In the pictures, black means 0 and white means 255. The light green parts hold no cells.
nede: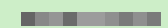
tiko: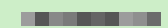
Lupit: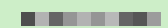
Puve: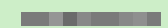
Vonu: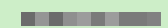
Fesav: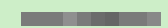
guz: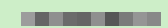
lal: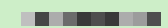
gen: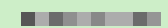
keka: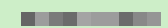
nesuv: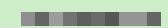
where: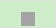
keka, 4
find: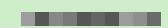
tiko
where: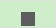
nesuv, 4
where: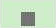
nesuv, 3
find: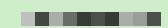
lal
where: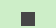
lal, 1
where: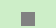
Vonu, 9

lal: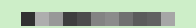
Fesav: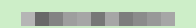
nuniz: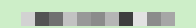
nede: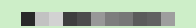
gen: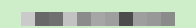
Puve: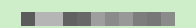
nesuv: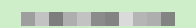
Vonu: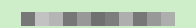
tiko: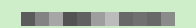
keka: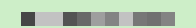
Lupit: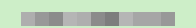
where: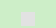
nuniz, 8
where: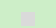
nesuv, 7
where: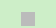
tiko, 6

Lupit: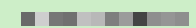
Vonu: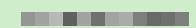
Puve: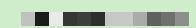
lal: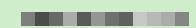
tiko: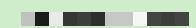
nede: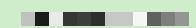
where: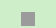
Lupit, 7
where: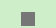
Lupit, 2

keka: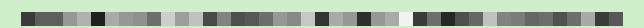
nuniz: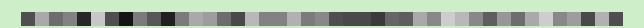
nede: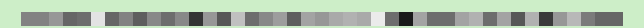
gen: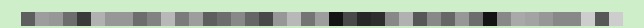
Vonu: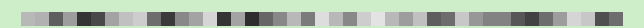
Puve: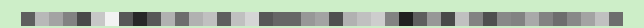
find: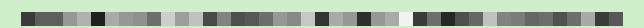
keka
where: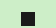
nede, 27
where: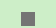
gen, 20
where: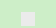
nede, 25
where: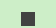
Vonu, 36
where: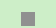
keka, 8

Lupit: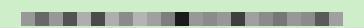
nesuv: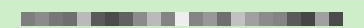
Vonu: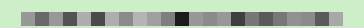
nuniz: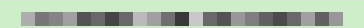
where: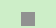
Vonu, 19
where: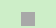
Vonu, 22

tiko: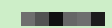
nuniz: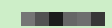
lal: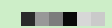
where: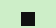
tiko, 2
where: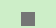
nuniz, 0
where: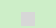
lal, 4
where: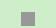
lal, 1

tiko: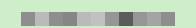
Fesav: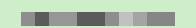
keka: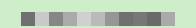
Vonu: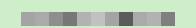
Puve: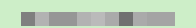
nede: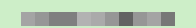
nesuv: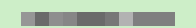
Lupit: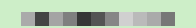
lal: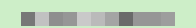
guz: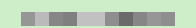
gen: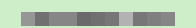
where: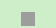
lal, 10
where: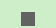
nede, 7

